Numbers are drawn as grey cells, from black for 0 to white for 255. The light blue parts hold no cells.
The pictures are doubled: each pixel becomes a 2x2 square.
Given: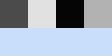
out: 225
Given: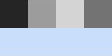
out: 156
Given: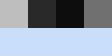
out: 41
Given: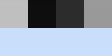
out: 14
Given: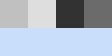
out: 222
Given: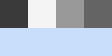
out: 244
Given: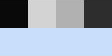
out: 211
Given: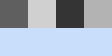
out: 208
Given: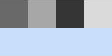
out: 167
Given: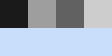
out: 158
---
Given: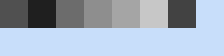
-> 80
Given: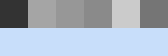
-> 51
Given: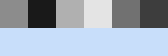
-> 140
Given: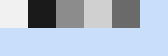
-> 241
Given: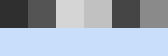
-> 47
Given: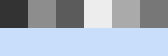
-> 51
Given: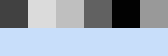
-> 65
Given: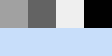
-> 161
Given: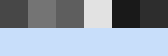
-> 71
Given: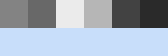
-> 131
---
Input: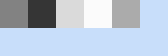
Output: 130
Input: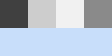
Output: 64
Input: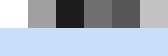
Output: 255
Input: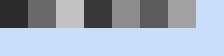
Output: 43
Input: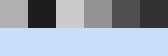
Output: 176
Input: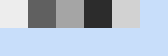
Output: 237
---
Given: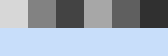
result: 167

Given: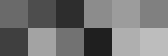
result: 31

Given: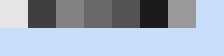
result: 83

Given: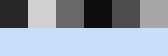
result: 13

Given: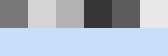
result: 54

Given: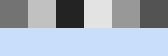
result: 227
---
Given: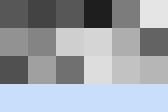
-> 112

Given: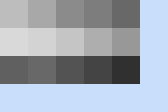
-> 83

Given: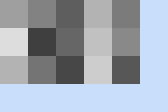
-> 71

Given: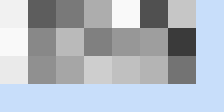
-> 166

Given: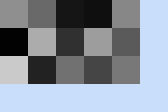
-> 113

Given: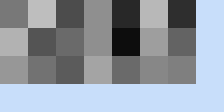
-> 91

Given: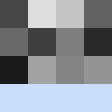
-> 132

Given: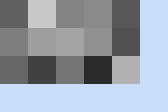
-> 117

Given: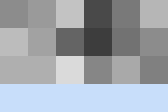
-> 218

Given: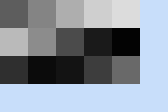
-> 19
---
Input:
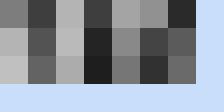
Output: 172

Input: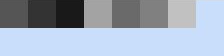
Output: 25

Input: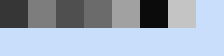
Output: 79

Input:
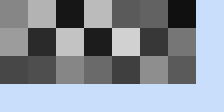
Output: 134

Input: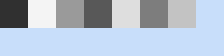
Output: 154

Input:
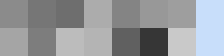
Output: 188

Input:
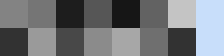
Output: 72

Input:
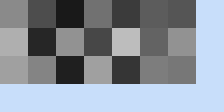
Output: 31
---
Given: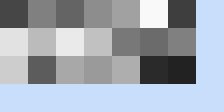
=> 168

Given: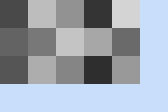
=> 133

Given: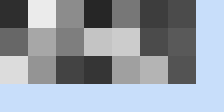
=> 67

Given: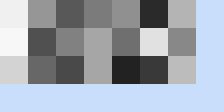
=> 73

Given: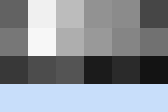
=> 84

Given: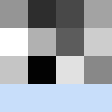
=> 225

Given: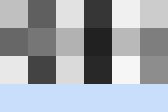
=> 218

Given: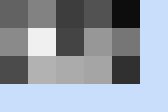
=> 171
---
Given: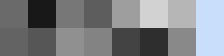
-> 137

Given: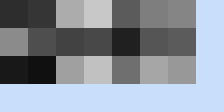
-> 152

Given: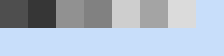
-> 219

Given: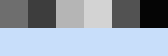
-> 5

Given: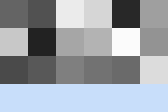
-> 220

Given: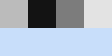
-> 227

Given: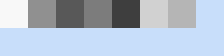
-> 181

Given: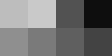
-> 67

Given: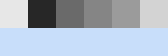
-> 211
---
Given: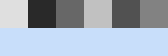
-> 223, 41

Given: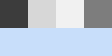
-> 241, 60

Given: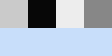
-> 237, 7

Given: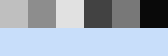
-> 225, 9

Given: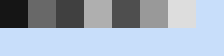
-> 221, 21

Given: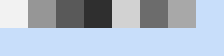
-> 242, 47

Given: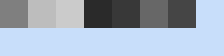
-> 203, 42

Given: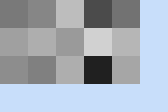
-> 209, 32
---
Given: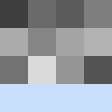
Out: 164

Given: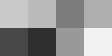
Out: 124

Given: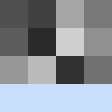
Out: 207

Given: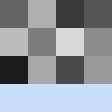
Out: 216

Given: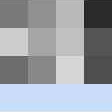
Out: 191

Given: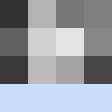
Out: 227

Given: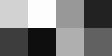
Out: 152

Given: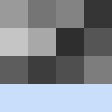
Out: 46

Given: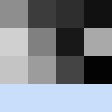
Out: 24

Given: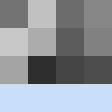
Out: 92
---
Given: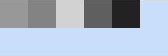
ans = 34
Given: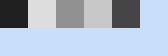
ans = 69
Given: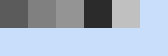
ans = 192
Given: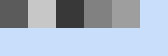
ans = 158
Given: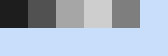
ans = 126
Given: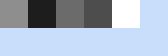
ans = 255
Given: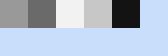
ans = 19
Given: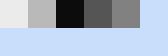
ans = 129
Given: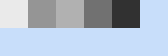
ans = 49
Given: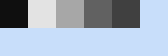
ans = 64
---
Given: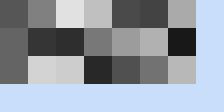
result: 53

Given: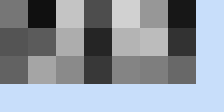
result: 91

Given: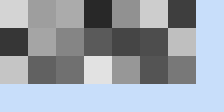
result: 165

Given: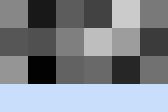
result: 80

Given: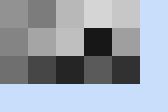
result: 165

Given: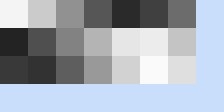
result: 79
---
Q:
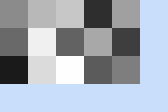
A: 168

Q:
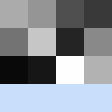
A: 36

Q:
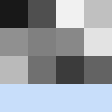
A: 136

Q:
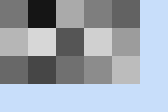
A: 208

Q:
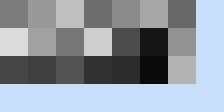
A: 21

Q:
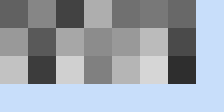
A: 187

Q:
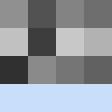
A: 200
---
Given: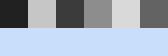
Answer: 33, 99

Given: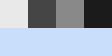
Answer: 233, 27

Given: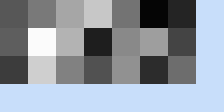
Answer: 87, 109

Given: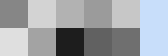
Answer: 134, 111

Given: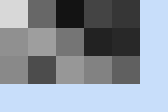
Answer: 216, 96

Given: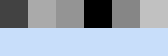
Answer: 66, 193

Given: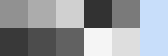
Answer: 145, 222
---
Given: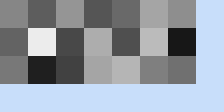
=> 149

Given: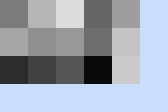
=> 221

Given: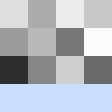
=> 235

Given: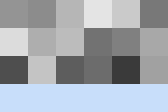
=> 182

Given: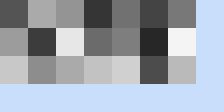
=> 148

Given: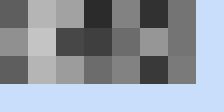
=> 162
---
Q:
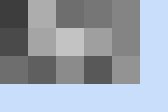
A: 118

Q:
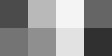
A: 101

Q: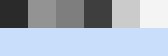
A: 62

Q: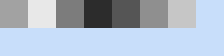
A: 44

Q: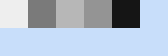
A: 148

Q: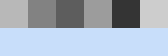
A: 156

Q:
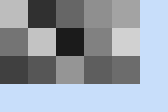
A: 143
